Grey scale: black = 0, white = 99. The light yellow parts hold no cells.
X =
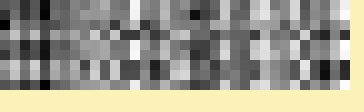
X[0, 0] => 34
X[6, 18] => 77
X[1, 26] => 88
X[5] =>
[20, 44, 21, 30, 7, 40, 39, 45, 55, 60, 65, 48, 47, 96, 51, 49, 74, 48, 57, 18, 25, 43, 84, 42, 34, 79, 86, 70, 54, 81, 35, 56, 51, 74, 96]
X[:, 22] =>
[77, 78, 69, 45, 77, 84, 47, 43, 81]
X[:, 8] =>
[46, 59, 48, 48, 61, 55, 25, 43, 59]
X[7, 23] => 48
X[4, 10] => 65
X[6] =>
[61, 78, 46, 80, 28, 68, 48, 69, 25, 75, 35, 79, 27, 28, 47, 12, 39, 68, 77, 31, 46, 23, 47, 41, 35, 34, 67, 52, 46, 32, 89, 30, 8, 45, 15]
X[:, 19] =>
[36, 6, 48, 40, 26, 18, 31, 39, 23]
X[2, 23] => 44
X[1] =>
[19, 43, 19, 34, 2, 43, 39, 49, 59, 58, 60, 49, 48, 94, 51, 47, 72, 47, 43, 6, 24, 34, 78, 38, 38, 78, 88, 63, 53, 83, 35, 53, 48, 77, 97]
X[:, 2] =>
[18, 19, 38, 44, 13, 21, 46, 43, 18]
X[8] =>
[32, 38, 18, 31, 1, 37, 41, 52, 59, 60, 66, 51, 53, 92, 53, 45, 69, 52, 44, 23, 28, 37, 81, 46, 36, 80, 86, 59, 53, 83, 35, 57, 42, 70, 98]
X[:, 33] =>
[72, 77, 53, 50, 72, 74, 45, 41, 70]
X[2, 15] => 37
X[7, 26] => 69
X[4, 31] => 53
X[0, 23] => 46
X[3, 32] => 14
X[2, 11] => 22
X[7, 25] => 30
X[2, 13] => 74
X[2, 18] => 48

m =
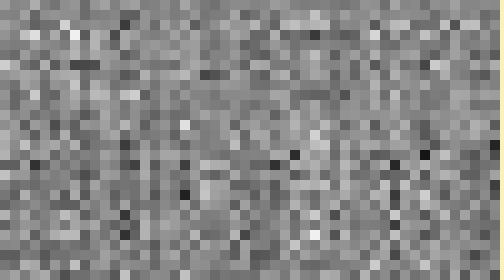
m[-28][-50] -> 61
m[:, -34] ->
[55, 53, 62, 52, 56, 61, 46, 61, 56, 57, 58, 49, 57, 51, 57, 64, 53, 54, 58, 52, 53, 57, 65, 57, 55, 59, 53, 53]
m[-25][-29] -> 46
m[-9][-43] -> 66
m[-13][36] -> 54
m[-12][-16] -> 71
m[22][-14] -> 49
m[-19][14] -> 37
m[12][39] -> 53
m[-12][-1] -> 45
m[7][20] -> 27
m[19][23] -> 54
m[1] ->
[51, 50, 62, 40, 55, 57, 55, 55, 42, 49, 50, 52, 38, 37, 57, 51, 53, 48, 51, 58, 46, 48, 49, 64, 38, 44, 55, 43, 56, 59, 57, 75, 57, 50, 61, 54, 54, 61, 51, 53, 55, 54, 53, 42, 51, 58, 51, 54, 41, 45]
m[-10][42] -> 44
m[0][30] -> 48
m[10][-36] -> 52
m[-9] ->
[46, 37, 68, 49, 45, 60, 34, 66, 34, 56, 54, 37, 47, 44, 57, 33, 52, 46, 13, 52, 76, 62, 59, 54, 52, 36, 55, 36, 41, 60, 49, 41, 57, 55, 66, 56, 48, 69, 66, 22, 60, 59, 80, 51, 34, 58, 47, 41, 54, 32]
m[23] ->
[62, 54, 65, 37, 53, 67, 72, 72, 36, 54, 45, 55, 19, 38, 69, 52, 57, 56, 47, 70, 40, 42, 46, 70, 27, 44, 49, 47, 63, 45, 67, 93, 58, 32, 71, 49, 53, 61, 46, 74, 54, 52, 32, 41, 61, 51, 60, 45, 32, 45]
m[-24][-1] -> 46
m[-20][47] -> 45
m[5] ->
[45, 41, 60, 50, 41, 56, 60, 70, 53, 65, 60, 59, 36, 43, 58, 53, 61, 64, 56, 61, 43, 51, 51, 59, 49, 40, 36, 51, 63, 47, 60, 73, 56, 36, 54, 61, 48, 68, 50, 54, 60, 63, 45, 37, 52, 62, 56, 35, 47, 35]
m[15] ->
[69, 51, 45, 59, 62, 40, 54, 45, 50, 48, 62, 57, 41, 53, 64, 54, 64, 64, 53, 58, 50, 47, 43, 48, 50, 51, 50, 66, 65, 17, 68, 58, 64, 41, 61, 42, 54, 35, 37, 48, 49, 57, 8, 60, 74, 57, 40, 33, 50, 29]
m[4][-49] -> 48
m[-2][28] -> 49
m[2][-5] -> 32
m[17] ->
[75, 59, 59, 44, 54, 49, 52, 42, 30, 40, 61, 59, 45, 50, 66, 45, 54, 44, 47, 61, 45, 38, 46, 65, 48, 52, 61, 56, 56, 34, 45, 63, 41, 51, 64, 42, 44, 50, 36, 40, 41, 66, 33, 60, 69, 64, 38, 37, 48, 63]
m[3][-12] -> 39
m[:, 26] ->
[52, 55, 50, 40, 50, 36, 64, 37, 43, 52, 49, 56, 53, 64, 62, 50, 40, 61, 48, 55, 49, 47, 46, 49, 49, 34, 43, 59]
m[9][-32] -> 58
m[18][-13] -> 45
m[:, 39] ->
[64, 53, 72, 62, 42, 54, 62, 68, 50, 73, 64, 61, 53, 70, 62, 48, 15, 40, 41, 22, 32, 78, 23, 74, 40, 28, 55, 38]
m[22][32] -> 60
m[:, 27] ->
[60, 43, 39, 68, 59, 51, 47, 61, 49, 64, 50, 38, 56, 44, 50, 66, 19, 56, 34, 36, 39, 49, 53, 47, 38, 39, 50, 57]
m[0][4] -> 50
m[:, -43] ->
[58, 55, 51, 93, 68, 70, 27, 67, 76, 66, 62, 48, 37, 39, 68, 45, 52, 42, 62, 66, 37, 63, 64, 72, 44, 47, 74, 43]
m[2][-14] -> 58

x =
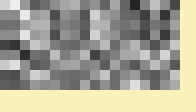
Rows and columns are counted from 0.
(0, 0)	81
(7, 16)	46
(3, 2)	88
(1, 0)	54
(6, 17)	34
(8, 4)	53
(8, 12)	67
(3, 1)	54
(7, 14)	41
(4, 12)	58
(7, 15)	35
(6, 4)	39
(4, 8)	50
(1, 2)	90
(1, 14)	24
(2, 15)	45
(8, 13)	86
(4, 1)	20
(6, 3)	34
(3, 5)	30
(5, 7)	55
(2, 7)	45
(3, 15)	54
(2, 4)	70
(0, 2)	59
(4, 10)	72
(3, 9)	81
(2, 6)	50
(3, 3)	60
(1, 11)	56
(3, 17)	52
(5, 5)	73
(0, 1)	92
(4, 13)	70

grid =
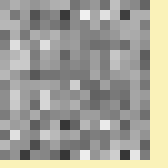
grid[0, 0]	60
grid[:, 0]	[60, 69, 71, 43, 50, 64, 66, 71, 50, 55, 55, 48, 69, 43, 71, 48]
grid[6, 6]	49
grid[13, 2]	58
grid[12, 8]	71
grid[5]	[64, 71, 78, 48, 65, 61, 39, 58, 52, 61, 49, 77, 66, 62, 36]
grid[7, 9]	64
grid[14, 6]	47
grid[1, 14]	68
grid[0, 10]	44
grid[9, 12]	44
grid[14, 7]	45
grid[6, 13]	59
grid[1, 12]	24
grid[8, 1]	68
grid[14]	[71, 58, 57, 30, 52, 62, 47, 45, 42, 60, 47, 73, 67, 67, 38]
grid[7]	[71, 61, 51, 34, 45, 45, 48, 47, 47, 64, 50, 60, 62, 67, 54]
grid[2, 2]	58
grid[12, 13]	62
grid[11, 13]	58
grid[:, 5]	[68, 52, 46, 69, 64, 61, 59, 45, 62, 55, 65, 53, 68, 72, 62, 41]
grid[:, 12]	[57, 24, 66, 67, 42, 66, 63, 62, 48, 44, 39, 61, 37, 50, 67, 21]
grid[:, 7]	[45, 54, 54, 60, 61, 58, 53, 47, 80, 54, 68, 49, 39, 65, 45, 56]
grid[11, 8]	61
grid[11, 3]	66
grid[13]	[43, 87, 58, 53, 80, 72, 61, 65, 44, 49, 47, 58, 50, 66, 57]
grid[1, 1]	47
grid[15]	[48, 57, 23, 54, 52, 41, 21, 56, 92, 58, 69, 80, 21, 89, 48]
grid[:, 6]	[69, 22, 37, 57, 59, 39, 49, 48, 50, 58, 60, 55, 21, 61, 47, 21]
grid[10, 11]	56

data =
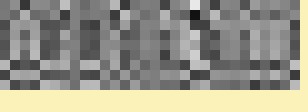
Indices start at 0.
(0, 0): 46
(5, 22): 52
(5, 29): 35
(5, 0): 34
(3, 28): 53
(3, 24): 34
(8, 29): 72
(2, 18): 66
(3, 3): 62
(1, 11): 23
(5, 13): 41
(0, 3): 54
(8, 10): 45
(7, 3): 65
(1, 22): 43
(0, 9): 48
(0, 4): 53
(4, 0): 32
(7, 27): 69
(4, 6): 49
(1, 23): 47
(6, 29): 74
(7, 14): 51
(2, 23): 55
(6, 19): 74
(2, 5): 32
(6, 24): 37
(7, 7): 45
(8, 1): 28
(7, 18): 67
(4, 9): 30
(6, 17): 39
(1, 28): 47
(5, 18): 66
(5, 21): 27
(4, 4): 31
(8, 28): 41
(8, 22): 43

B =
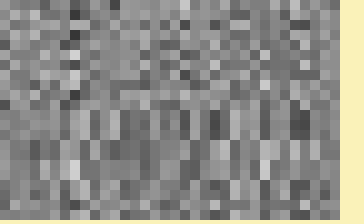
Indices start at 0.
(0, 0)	60
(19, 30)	43
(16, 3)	44
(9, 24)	43
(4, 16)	37
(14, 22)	72
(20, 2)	55
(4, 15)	46
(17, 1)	50
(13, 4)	48
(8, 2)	47
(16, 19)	36
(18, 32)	42
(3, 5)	48
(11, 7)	60
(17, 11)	49
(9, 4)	43
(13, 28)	57
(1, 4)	45
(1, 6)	50
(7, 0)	65
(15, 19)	39
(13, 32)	43
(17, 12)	50
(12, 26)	35
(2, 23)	66
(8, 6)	66
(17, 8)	45
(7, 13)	60
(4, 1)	60
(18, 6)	41
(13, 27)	53
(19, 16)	52
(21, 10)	57
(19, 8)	69
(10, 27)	48
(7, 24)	66
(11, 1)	49
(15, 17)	52
